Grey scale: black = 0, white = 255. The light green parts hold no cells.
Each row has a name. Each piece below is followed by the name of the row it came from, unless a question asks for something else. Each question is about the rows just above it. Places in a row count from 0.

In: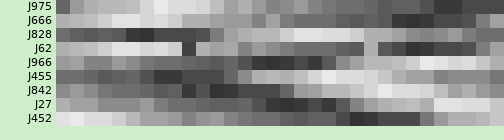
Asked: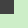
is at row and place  J62, 9
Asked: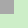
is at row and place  J62, 12
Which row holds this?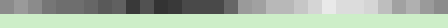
J842
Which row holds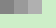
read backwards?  J975
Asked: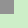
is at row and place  J452, 10
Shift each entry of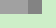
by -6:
[155 155 125]

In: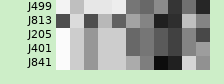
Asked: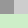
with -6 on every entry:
[145 199]
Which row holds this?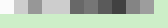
J401
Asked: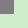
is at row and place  J841, 6

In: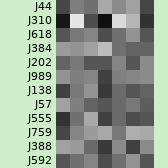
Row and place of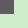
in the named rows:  J57, 6
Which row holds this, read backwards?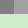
J57
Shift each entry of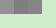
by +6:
[153 133 139]

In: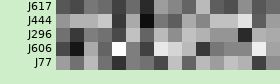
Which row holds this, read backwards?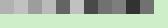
J77
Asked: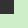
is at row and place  J77, 4

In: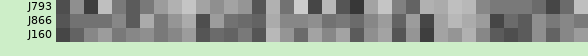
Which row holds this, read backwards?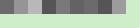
J160
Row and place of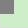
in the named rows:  J793, 24
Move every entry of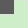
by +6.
[97]
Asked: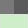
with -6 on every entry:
[115  85]
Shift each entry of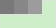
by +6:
[127 141 162]

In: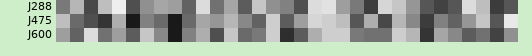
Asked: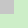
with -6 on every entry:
[192]
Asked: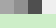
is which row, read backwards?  J288
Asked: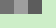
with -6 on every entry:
[107 152  86]
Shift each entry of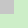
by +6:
[204]
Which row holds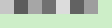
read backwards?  J288

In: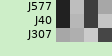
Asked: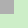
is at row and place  J307, 1
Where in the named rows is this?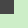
J307, 3
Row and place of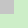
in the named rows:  J40, 3
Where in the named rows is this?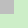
J577, 1
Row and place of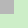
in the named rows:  J40, 1
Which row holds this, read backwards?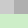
J307
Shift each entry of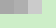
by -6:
[161 169 197]

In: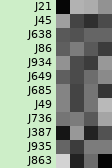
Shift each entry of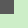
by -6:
[83]
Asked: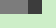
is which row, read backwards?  J935
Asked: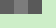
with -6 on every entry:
[ 89 118  83]
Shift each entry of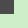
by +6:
[81]

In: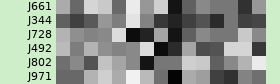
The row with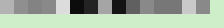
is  J728
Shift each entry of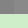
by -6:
[125 131]
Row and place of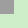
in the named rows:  J971, 10
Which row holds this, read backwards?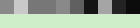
J728
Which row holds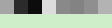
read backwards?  J492
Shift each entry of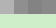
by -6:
[173 137 125 131]
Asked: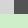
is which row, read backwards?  J492

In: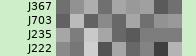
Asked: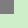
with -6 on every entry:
[119]
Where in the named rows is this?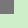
J222, 1
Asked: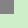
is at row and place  J222, 6
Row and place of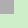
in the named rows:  J367, 2
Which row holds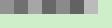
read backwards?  J703
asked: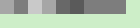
J235
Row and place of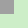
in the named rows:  J367, 6

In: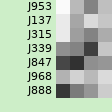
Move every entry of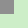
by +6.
[149]
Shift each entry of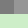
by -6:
[117 144]
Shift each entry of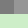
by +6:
[129 156]
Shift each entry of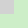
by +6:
[216]
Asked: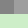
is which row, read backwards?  J315
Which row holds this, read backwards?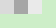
J137

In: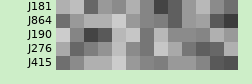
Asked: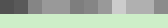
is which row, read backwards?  J415
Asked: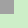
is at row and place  J864, 10
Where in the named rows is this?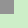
J276, 3
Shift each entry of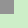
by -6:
[141]
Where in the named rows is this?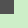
J415, 12

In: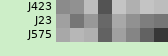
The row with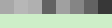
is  J575
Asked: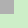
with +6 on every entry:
[182]
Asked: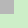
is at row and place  J575, 1
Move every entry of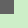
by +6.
[104]
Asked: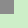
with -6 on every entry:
[133]
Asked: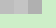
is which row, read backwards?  J423

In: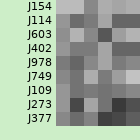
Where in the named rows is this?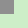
J603, 0
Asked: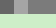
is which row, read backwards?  J402
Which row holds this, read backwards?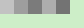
J749
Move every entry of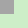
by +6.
[171]
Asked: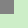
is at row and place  J377, 2

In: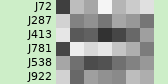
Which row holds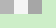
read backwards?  J72
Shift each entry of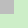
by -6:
[183]

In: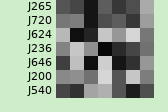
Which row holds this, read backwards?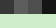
J720
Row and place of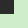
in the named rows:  J236, 4
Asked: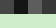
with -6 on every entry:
[64 15 87 49]

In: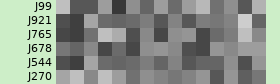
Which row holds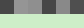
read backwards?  J765
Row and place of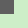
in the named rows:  J270, 13
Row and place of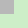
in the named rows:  J99, 10

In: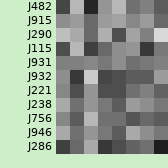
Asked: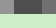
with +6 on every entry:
[155  84  84 118]
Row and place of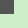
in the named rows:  J756, 5

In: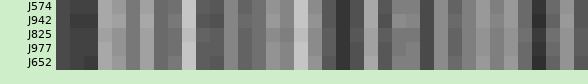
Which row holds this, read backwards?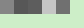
J574
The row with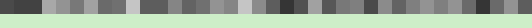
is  J977
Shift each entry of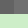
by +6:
[105 118]

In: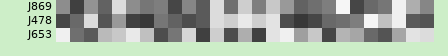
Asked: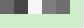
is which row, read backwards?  J869
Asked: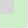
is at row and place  J653, 9
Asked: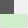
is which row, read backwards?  J478
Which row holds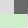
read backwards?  J478
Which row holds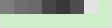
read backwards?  J478
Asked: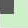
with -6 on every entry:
[84]

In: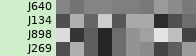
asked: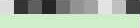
J898
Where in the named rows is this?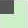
J134, 4
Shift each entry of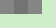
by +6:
[139 121 139]
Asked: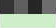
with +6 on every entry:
[ 58 100  44 115]
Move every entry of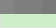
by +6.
[139 133 133 127]

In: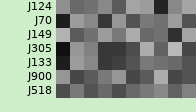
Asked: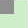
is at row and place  J124, 0
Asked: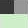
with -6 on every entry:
[ 50 144]
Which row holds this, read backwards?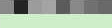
J124

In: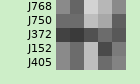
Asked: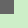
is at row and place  J768, 1
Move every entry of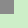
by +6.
[144]

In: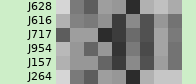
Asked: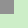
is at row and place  J616, 3
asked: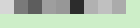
J628
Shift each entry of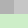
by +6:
[183 204]
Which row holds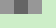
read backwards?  J954
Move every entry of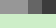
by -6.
[145 145  95  54]

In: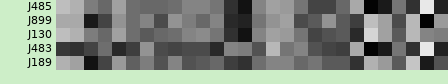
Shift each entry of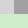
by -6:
[207 155]
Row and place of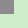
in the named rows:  J130, 10
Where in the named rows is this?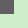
J189, 5
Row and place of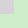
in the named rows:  J130, 22

